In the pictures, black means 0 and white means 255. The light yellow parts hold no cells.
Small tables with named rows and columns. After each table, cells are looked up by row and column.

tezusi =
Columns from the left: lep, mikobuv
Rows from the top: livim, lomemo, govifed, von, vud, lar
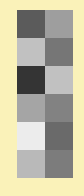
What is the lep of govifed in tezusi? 52
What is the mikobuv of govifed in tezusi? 193
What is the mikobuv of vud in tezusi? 106
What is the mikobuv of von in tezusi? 130
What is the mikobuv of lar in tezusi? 124
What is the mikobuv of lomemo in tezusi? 118
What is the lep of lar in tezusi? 185
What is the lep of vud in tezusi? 236
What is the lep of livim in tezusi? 91
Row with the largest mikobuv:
govifed

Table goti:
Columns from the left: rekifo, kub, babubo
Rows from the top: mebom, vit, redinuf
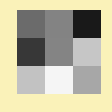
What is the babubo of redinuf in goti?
167
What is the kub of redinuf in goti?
245
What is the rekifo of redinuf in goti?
194
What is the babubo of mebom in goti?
25
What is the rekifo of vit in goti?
55
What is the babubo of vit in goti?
198
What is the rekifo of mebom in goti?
107
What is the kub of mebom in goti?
131
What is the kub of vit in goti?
132

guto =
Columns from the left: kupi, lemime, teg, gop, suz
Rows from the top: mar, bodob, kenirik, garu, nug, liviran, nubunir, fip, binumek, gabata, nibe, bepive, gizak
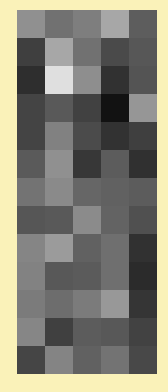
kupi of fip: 86
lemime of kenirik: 223
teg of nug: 75
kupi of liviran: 90
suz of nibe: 53
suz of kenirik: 84
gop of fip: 99

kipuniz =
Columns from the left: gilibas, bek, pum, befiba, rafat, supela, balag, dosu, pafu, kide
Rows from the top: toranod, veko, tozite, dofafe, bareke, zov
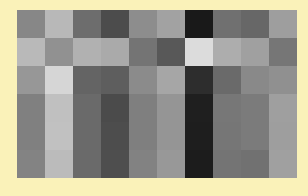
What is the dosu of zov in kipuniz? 116
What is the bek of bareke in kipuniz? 193
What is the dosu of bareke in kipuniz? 118
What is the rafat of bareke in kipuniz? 127
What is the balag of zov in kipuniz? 28
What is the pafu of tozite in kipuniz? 137
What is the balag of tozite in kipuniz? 45
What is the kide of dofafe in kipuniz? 159
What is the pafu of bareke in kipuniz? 123
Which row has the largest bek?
tozite

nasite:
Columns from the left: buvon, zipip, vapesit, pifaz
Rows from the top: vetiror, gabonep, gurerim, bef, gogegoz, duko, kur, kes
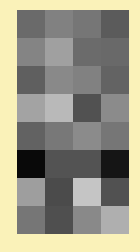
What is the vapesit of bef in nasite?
81
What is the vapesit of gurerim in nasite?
129
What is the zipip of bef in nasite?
185
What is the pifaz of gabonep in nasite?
105
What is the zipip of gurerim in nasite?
137
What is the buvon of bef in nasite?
163
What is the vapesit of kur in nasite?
197
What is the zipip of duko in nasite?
83
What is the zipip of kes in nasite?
79
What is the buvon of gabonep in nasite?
132
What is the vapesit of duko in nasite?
83
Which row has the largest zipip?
bef

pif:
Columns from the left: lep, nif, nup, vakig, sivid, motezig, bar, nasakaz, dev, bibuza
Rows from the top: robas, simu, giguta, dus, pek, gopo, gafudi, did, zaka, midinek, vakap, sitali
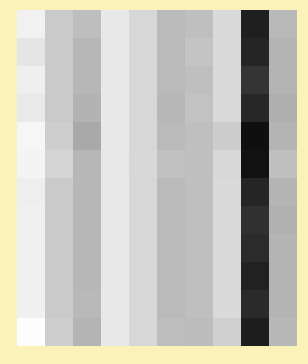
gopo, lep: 244
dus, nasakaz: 218
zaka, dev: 43
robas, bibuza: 185
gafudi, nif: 202
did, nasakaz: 218
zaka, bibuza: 180
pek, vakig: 232
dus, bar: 194
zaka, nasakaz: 218
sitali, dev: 29
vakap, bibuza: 180
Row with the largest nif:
gopo

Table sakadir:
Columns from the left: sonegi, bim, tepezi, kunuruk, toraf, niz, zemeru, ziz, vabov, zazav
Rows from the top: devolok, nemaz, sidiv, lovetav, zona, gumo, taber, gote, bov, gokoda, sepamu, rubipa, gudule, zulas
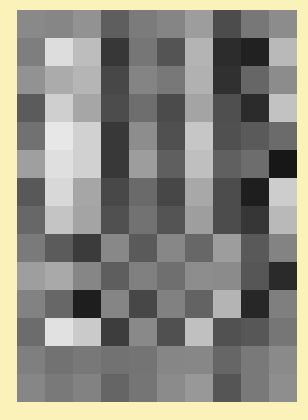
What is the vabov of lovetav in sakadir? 43
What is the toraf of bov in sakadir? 90
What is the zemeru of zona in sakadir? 198
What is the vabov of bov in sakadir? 89
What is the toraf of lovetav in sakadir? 110
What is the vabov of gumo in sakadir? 109
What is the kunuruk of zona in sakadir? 56
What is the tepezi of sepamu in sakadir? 30
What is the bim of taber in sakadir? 216
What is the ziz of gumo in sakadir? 96
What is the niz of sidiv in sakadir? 120
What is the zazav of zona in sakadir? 107
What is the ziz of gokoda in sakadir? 139
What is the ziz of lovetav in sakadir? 79
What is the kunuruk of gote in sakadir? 80
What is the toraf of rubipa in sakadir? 137
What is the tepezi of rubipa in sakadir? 202

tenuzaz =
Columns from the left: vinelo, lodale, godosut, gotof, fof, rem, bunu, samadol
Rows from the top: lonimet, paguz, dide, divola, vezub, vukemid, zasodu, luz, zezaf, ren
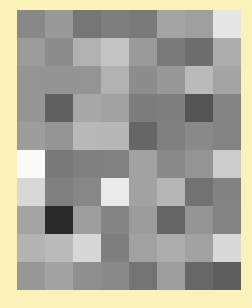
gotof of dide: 177
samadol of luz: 131
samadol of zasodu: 130
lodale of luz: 41
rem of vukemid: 137
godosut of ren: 143
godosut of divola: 167
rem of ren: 158
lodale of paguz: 140
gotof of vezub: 183
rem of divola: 127
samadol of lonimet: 230
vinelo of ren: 151
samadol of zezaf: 217
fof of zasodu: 162
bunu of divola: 84
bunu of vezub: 137
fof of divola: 125
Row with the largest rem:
zasodu

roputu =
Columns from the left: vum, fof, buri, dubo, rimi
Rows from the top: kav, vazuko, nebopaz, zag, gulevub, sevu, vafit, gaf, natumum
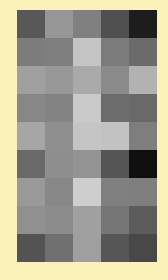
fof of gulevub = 143
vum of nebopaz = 160
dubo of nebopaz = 138
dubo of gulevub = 194
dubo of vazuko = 123
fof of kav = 150
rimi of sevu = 15
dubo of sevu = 85
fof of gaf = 140
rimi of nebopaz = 178
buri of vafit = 206
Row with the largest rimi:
nebopaz

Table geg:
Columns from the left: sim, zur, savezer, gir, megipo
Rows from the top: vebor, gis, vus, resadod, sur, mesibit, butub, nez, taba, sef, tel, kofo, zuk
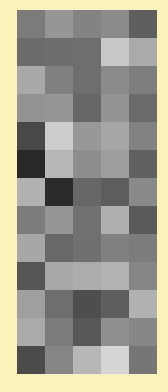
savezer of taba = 112
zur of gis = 109
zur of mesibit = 183
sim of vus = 168
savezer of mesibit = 141
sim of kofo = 170
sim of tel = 159
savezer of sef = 172
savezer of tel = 78
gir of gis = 200
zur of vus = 128
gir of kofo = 143
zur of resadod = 150
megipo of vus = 125
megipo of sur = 130
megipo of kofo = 135
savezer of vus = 110
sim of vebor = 123
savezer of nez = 113

